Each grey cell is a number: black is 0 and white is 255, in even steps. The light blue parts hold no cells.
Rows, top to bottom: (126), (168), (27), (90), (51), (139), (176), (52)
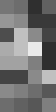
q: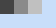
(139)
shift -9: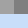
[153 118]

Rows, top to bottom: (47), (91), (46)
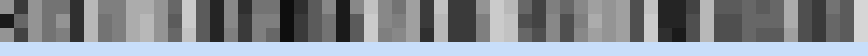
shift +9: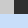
[212  56]
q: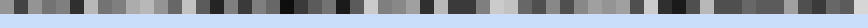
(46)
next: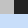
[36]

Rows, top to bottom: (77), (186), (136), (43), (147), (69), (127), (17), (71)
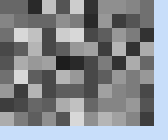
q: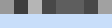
(127)
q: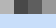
(43)
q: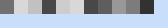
(136)
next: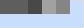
[124]
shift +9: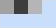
[170  70 190]
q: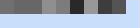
(186)

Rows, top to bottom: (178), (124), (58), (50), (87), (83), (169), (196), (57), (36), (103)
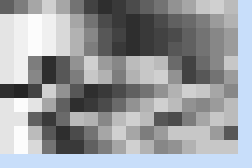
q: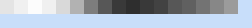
(50)
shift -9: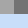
[157 106]
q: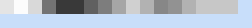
(103)
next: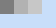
[208]
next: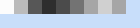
[125]

